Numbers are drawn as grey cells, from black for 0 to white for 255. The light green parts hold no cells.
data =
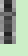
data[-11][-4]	173
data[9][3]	145
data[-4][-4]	142
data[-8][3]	88
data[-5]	[146, 70, 67, 146]
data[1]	[189, 33, 33, 164]
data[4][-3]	64
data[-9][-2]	49
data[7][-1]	145
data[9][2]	69
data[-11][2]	53
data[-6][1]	82
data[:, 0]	[173, 189, 165, 108, 150, 137, 146, 142, 192, 145, 160]

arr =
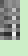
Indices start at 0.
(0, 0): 86
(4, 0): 124
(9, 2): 101
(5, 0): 110
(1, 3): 129
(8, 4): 42
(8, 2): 42
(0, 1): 128
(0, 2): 146
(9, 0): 148
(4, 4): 90
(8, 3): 239
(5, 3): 140

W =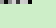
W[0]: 153
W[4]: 57
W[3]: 211

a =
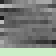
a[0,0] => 38
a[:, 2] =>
[89, 175, 63, 88, 100, 91, 94, 130, 114, 120, 126, 146]
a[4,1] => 95
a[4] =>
[22, 95, 100, 108, 119, 122, 120, 115, 114, 127, 123, 112, 135, 127]
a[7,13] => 78
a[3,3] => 95
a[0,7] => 156
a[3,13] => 129
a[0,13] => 121
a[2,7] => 109
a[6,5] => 110
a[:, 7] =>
[156, 131, 109, 100, 115, 94, 122, 119, 115, 91, 81, 126]
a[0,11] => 168
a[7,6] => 113
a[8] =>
[83, 100, 114, 109, 116, 117, 107, 115, 115, 104, 109, 109, 108, 115]
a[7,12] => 111
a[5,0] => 190
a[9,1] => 137
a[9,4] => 112
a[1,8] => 127
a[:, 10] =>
[166, 108, 133, 99, 123, 81, 119, 103, 109, 85, 54, 115]
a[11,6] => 117
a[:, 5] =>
[140, 144, 88, 92, 122, 85, 110, 121, 117, 114, 94, 120]
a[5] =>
[190, 101, 91, 82, 94, 85, 84, 94, 89, 94, 81, 75, 100, 120]
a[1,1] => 176
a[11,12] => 118
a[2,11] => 147
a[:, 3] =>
[119, 152, 56, 95, 108, 82, 89, 130, 109, 120, 114, 135]
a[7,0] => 163
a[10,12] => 59

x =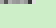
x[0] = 165
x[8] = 224

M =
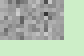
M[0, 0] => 178
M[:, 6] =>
[129, 152, 146, 163, 145, 176, 174, 171, 178, 159]
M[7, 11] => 111
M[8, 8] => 179
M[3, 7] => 136
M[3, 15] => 187
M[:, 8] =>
[163, 190, 141, 164, 128, 184, 136, 131, 179, 174]
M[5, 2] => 162
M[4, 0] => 180
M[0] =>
[178, 163, 117, 151, 98, 119, 129, 175, 163, 189, 158, 79, 200, 142, 162, 156]
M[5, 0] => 151
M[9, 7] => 158
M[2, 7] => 160
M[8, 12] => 174
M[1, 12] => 137
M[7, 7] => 151
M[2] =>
[164, 161, 149, 151, 194, 162, 146, 160, 141, 168, 162, 171, 162, 174, 157, 156]
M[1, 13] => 140
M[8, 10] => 164
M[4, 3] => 157
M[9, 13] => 156
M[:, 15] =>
[156, 147, 156, 187, 156, 162, 152, 153, 157, 131]
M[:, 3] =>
[151, 155, 151, 161, 157, 153, 151, 154, 160, 163]
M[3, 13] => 137
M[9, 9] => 163
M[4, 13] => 152
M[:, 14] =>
[162, 165, 157, 158, 158, 164, 162, 165, 152, 169]
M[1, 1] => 175
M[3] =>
[180, 173, 156, 161, 205, 160, 163, 136, 164, 172, 140, 52, 133, 137, 158, 187]
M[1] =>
[179, 175, 151, 155, 129, 157, 152, 164, 190, 164, 142, 157, 137, 140, 165, 147]
